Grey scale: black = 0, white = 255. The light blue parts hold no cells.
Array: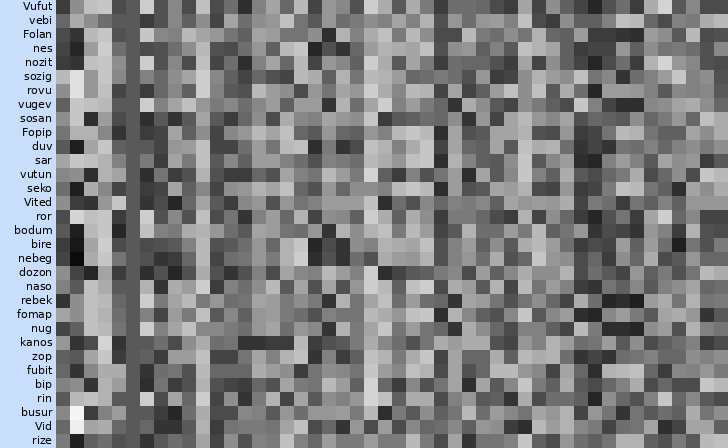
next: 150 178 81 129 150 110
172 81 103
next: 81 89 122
172 135 110
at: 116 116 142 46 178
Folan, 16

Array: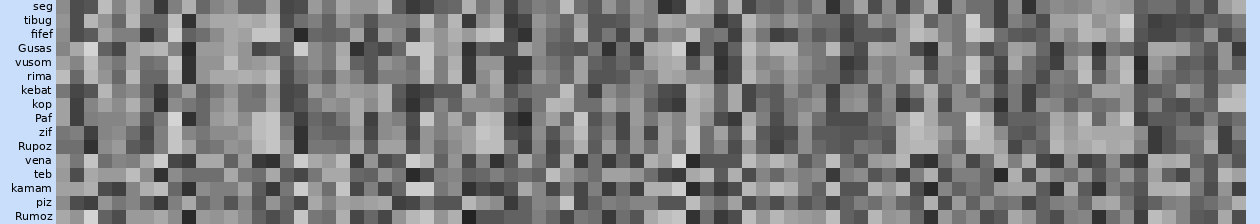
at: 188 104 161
Paf, 73
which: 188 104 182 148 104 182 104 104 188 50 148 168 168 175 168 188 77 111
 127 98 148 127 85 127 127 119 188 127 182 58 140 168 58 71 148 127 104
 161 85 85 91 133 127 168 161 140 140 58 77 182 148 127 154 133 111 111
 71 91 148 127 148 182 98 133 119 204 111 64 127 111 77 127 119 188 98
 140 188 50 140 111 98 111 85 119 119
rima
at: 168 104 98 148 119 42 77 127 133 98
teb, 20
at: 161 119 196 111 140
Rupoz, 43
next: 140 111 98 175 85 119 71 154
91 140 133

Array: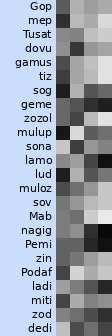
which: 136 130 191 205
Tusat
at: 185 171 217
mep, 1
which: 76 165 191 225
gamus
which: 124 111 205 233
Mab
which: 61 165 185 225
tiz

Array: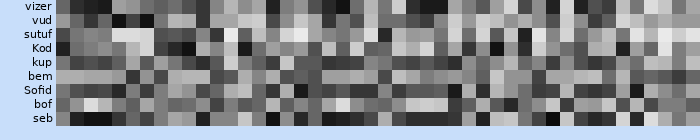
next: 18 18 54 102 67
125 166 153
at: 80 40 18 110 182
vizer, 18

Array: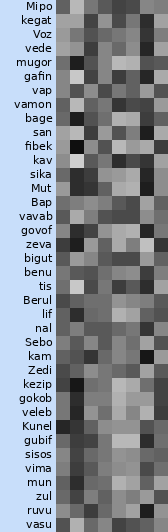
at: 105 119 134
Voz, 3
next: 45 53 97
170 177 30
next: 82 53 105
134 119 23
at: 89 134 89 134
Sebo, 1
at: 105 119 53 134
nal, 4
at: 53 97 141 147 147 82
Kunel, 1

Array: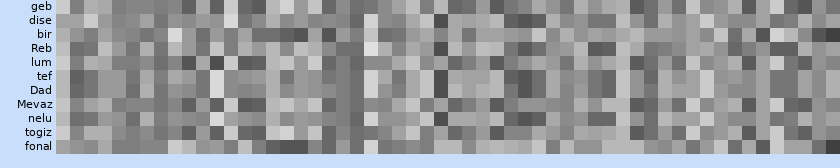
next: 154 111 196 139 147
176 91 162
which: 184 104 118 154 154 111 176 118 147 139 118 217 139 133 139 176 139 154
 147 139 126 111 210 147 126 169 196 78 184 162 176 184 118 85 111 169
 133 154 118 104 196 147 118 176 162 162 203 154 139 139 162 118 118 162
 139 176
Dad
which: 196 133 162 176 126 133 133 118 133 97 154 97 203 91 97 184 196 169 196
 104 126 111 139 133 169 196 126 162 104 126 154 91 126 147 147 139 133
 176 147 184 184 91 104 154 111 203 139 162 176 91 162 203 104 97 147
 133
Mevaz
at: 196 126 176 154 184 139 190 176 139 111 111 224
Reb, 11
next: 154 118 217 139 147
154 176 118
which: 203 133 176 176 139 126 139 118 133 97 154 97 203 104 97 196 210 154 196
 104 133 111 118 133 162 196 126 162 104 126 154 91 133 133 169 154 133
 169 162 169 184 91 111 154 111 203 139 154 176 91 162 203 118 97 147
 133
togiz
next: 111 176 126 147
139 133 217

